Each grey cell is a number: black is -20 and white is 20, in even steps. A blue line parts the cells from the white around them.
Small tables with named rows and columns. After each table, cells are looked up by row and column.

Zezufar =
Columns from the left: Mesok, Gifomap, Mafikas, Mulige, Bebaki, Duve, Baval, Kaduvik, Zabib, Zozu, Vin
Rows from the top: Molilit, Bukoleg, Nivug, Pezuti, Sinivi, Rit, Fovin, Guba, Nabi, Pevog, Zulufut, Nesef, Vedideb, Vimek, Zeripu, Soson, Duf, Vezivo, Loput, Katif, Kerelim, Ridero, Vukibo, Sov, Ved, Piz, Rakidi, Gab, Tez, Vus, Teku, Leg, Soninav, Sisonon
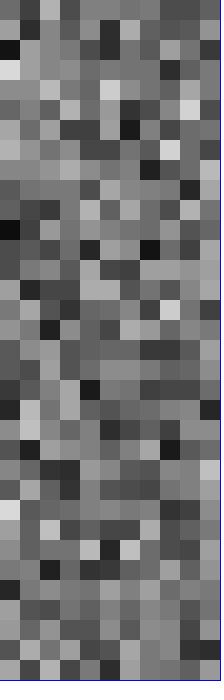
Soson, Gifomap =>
6
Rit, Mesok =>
-4
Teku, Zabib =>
-1
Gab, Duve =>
-14
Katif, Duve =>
-1
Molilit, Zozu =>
-8
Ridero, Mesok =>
2
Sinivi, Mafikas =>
9
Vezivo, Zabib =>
-11
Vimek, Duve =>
-9
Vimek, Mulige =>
-6
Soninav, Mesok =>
-7
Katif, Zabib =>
-9
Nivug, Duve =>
-13
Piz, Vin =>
2
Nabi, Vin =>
9
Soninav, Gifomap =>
7
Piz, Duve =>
1
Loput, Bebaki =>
-3

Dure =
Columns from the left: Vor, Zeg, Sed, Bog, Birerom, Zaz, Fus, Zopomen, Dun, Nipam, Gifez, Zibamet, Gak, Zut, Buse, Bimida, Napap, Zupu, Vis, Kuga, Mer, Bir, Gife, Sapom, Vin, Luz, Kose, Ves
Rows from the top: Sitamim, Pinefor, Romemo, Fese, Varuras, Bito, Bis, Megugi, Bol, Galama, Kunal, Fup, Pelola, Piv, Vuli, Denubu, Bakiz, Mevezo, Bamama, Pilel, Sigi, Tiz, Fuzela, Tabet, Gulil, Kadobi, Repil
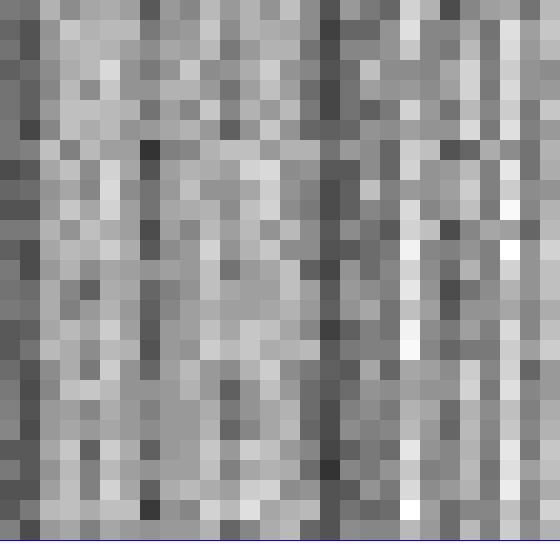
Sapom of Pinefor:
6
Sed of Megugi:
10
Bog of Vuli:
1
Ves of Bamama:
4
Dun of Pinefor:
3
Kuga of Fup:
-6
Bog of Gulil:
10
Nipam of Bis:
8
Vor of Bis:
-1
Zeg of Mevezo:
-2
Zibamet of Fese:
3
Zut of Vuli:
5
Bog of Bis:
10
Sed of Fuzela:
6
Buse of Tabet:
7
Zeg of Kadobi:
-1
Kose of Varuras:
3
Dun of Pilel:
4
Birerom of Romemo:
9
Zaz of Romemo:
8

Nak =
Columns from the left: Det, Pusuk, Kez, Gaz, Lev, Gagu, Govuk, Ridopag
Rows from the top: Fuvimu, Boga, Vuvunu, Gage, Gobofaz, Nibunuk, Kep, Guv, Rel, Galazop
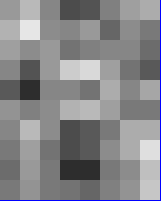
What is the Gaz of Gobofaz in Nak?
1
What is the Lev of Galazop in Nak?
-4
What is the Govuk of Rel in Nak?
2
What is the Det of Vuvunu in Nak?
5
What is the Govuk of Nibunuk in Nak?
-1
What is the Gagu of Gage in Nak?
5
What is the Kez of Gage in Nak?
4
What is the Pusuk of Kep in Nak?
9
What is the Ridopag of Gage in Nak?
-6
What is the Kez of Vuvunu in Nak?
4
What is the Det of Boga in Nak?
8
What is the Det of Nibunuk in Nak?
3
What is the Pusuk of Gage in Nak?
-7
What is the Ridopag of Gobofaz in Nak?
6
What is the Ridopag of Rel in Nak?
10
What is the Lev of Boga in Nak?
4
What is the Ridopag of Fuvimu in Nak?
7

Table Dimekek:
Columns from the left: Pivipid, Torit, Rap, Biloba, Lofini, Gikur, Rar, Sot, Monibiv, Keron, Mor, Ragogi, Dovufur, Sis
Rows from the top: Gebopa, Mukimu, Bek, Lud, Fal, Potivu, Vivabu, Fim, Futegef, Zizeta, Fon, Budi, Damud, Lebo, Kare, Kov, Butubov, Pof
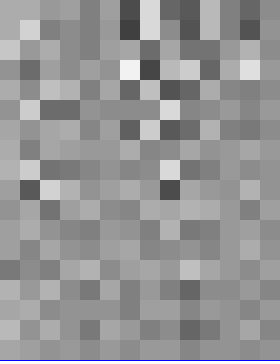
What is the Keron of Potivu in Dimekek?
1
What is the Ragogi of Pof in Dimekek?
3
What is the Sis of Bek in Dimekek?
2
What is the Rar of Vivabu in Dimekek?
-5
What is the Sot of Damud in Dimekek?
1
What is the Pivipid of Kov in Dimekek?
6
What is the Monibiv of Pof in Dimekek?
4
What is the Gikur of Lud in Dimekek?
3
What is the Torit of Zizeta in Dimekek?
-6
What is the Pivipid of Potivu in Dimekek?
3
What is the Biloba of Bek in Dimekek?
2
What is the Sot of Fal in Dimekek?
10
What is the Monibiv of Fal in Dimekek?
-7
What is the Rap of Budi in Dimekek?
3

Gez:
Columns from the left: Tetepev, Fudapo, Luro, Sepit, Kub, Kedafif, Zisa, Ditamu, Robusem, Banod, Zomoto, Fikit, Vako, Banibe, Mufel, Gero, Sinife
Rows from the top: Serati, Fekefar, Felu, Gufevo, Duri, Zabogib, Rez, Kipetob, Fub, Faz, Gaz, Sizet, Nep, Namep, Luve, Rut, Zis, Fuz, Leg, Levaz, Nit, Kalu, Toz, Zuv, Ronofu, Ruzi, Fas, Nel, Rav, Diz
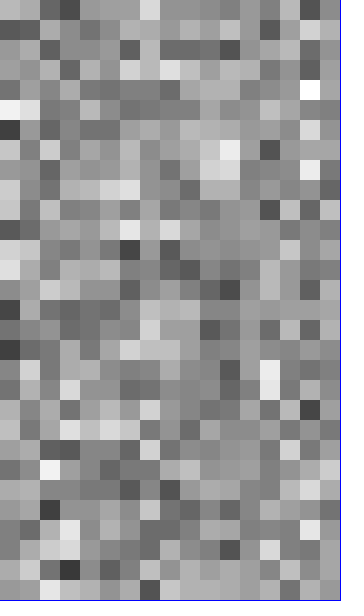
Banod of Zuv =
10
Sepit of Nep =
-1
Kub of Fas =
2
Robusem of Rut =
8
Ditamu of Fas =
-3
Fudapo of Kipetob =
0
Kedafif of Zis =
2
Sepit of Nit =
-2
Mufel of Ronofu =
9
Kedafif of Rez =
-2
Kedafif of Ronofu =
-1
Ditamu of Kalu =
-1
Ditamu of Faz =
3
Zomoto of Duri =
8
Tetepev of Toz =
5

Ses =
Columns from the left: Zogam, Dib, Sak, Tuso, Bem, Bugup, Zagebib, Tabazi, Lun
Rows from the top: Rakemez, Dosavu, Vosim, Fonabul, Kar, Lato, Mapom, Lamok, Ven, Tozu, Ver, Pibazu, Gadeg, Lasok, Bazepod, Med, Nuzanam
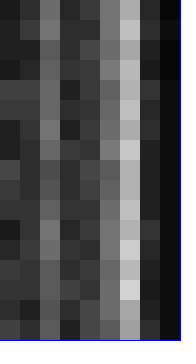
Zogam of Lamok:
-15
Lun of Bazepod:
-18
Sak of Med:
-7
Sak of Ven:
-8
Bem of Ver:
-12
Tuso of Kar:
-15
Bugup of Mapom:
-3
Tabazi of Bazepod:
-16
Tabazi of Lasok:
-15
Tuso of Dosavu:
-13
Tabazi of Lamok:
-15
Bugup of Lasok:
-4
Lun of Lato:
-18
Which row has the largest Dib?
Kar

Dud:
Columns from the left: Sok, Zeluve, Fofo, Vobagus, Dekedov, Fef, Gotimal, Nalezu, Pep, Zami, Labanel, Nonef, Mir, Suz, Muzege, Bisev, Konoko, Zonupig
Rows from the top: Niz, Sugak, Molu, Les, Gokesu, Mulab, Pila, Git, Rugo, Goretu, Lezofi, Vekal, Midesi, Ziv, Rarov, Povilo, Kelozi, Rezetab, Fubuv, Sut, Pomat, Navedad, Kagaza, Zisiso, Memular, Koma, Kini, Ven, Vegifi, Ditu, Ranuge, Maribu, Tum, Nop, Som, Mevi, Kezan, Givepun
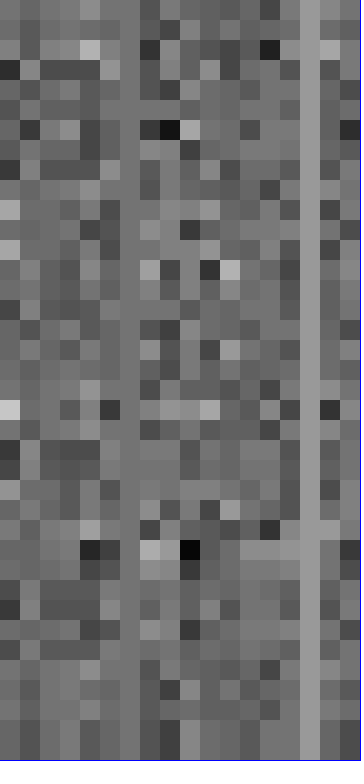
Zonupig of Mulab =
-3
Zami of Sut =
-5
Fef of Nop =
-2
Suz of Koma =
-4
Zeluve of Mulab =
-2
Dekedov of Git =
-9
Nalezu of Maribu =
2
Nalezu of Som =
-6
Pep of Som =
-10
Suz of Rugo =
-3
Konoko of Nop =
1
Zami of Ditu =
-5
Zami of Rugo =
-5
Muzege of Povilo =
-6
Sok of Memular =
3
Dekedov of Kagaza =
-8
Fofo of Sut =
-2
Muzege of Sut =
-1

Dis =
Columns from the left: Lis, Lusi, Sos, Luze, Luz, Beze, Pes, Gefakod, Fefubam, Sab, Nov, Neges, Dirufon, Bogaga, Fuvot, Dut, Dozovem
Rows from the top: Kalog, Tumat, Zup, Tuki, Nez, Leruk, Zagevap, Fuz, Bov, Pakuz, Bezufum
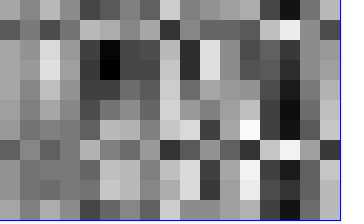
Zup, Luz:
-10
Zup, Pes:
-9
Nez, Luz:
-10
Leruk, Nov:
0
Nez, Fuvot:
-16
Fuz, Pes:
-3
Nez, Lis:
6
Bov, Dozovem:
11
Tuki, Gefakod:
-9
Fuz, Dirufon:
-12
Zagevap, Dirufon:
19
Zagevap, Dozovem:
11
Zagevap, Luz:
-5
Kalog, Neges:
5
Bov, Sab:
14

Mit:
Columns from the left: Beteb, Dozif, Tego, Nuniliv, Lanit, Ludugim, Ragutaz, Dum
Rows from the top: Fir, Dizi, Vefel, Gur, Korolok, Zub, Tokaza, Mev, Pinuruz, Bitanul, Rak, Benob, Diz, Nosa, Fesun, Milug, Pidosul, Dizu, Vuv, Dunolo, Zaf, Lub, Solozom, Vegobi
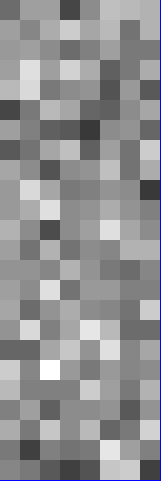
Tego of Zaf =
-5
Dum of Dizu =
6
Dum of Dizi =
8
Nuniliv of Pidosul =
6
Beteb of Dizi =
5
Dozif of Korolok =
14
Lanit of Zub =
-4
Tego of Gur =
5
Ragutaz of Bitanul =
2
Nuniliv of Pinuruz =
2
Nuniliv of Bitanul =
-1
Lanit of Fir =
2
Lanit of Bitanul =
0

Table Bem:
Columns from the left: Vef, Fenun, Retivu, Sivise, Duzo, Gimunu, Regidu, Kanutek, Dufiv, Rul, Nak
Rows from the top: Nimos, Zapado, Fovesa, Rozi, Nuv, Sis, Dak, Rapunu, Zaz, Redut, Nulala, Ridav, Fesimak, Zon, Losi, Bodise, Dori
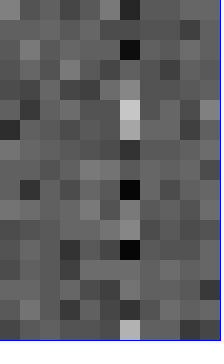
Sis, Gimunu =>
-7
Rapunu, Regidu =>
-12
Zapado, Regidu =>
-8
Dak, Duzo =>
-6
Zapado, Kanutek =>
-7
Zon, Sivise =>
-10
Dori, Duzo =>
-7
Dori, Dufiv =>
-5
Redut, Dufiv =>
-8
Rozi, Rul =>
-5

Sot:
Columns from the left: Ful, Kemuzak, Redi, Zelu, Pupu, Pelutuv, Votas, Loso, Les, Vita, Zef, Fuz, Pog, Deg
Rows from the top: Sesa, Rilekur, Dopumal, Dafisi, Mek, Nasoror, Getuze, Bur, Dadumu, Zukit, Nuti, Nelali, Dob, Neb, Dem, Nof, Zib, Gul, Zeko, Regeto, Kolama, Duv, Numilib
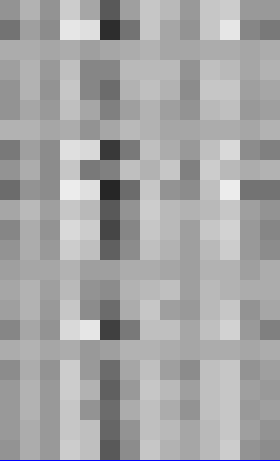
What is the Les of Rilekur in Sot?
6
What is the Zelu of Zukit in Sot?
17
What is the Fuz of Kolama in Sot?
11
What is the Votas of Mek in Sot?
8
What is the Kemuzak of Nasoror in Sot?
6
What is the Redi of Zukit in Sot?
2
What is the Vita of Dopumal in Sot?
6
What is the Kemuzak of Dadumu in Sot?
7
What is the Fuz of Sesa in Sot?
12
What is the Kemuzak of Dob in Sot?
7
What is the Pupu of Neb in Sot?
5
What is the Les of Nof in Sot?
5
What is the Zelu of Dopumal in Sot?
7
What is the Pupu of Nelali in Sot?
12
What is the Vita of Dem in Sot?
5
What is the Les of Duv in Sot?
9
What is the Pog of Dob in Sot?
4
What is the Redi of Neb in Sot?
6
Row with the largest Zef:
Dadumu

